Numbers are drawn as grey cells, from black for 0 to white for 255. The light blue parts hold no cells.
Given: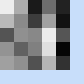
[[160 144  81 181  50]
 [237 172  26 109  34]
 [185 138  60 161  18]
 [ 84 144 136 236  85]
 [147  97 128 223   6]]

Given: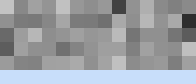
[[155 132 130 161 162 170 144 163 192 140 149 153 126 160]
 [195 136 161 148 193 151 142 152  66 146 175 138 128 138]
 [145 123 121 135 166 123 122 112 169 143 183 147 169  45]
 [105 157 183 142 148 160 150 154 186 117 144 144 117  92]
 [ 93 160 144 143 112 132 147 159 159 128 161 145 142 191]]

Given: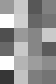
[[ 54 194 126 116]
 [154 201  87 128]
 [254 207 102 116]
 [ 79 153 134 202]
 [104 201 134  91]
 [254 180 157 140]]

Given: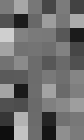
[[ 14 195 109  20 143 123]
 [123 167 119  70 123  66]
 [ 82  28 104 157 119 171]
 [207 130 122 121  87  27]
 [163 114 116 111 130  70]
 [114 139 108  87 106  80]
 [ 90  91 108 121 111 133]
 [165  26 109 163 106 127]
 [ 80  77 106 128 137 158]
 [ 54 179 107  36 113 120]]

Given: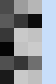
[[ 26 201 191]
 [ 75 157 182]
 [ 90  54  12]
 [ 55 201 194]
 [  5 194 203]
 [ 80  54 111]]

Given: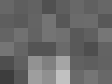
[[ 61  86 158 144 193 106 117 104]
 [103  94  98  80  94 104  96 103]
 [ 94  90 100 116  87 107 108  88]
 [100 113  99 116 112  89  96 118]
 [117 101  84  84 106  89  78  99]
 [ 78  96 146 128 165  97  94  98]]

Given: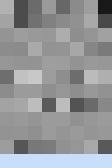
[[157  86 120 123 145 150 168  89]
 [177  76 107 154 103 139 158  24]
 [163  76 113 129 138 145 169  73]
 [148 157 153 152 173 142 149 161]
 [140 139 170 147 148 167 134 122]
 [150 148 147 158 157 147 153 151]
 [110 193 200 157 142 109 187 175]
 [140 155 155 143 150 142 152 146]
 [163 167 189  90 189  83 106 136]
 [150 153 149 155 155 145 151 155]
 [147 148 144 155 149 154 149 152]]
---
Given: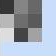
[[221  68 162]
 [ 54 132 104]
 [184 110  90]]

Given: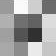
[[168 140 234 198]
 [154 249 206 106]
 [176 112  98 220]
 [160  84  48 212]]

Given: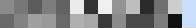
[[105 131 160 154 105 176 168  57 139  72  72 125  17]
 [139 119  92 125  98 234  51 240 147 190  43 112 205]]

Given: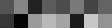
[[ 54   5 155 185 163  26 199 147]
 [ 84 133  34  92  76 121  68  99]]

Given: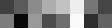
[[125   8 153  76 110 249  45  98]
 [ 63  91 139 173 194 237 117  69]]

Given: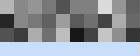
[[ 82  61 173 112 189  23  67 197 142  53]
 [181 136 149 120  82 128 128 218 149  97]
 [ 38 136 120  97 157  90 112  67 173 104]]

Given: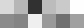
[[139 132 239 153 112 160]
 [217 182  49 188 202 254]]

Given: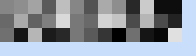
[[112  21 182  27  40 120  90  53   0 112  21   7 224]
 [134 142 163  90 190 134  83 170 142  40 203  13  13]
 [105 170  97 127 217 120 105 211 196  75 182  75  34]]
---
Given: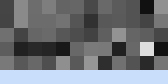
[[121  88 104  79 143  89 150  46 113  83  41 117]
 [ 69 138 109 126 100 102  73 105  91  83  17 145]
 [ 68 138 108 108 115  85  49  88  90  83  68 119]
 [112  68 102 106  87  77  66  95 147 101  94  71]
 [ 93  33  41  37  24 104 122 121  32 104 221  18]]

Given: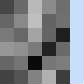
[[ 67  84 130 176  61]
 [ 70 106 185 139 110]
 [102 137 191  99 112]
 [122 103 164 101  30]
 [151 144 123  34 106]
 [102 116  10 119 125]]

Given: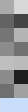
[[111 161]
 [170 215]
 [ 99  68]
 [117 180]
 [140 113]
 [191 187]
 [140  30]]

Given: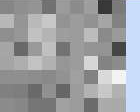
[[140 135 118 117 161 155 107 171 169]
 [134 143 148 114 155 140 158  56 122]
 [184 149 185 199 147 156 146 166 129]
 [143 151 193 180 157 155 188 138 154]
 [166 106 154 192 115 156 148 147  69]
 [164 174 194 177 150 156 214 131 140]
 [142 143 141 137 146 160 129 218 243]
 [128 126 106 145 102 156 179 199 177]]

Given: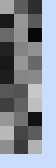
[[142  59 177]
 [169  93  46]
 [ 25 151  90]
 [105 147   7]
 [ 33 132 145]
 [ 24 151 104]
 [ 30 134 137]
 [ 87  83 200]
 [ 63  97 190]
 [150 114  18]
 [184  69  91]]

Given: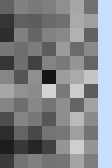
[[ 59 115 128 115 117 165 125]
 [ 98 129 121 127 143 166 112]
 [ 53  96  93 106 112 170 159]
 [ 46 128 102 130 137 177  97]
 [120 109 124  92 155 107 137]
 [ 54 111  66 132 122 149 100]
 [134  85 143  21 157 170 196]
 [166 145 140 211 121 204  93]
 [132 110 135 116 142 101 162]
 [ 77 132 120  86 142 186 138]
 [ 44 100  72 116 119 159 115]
 [ 30  56  38  65 149 206 149]]
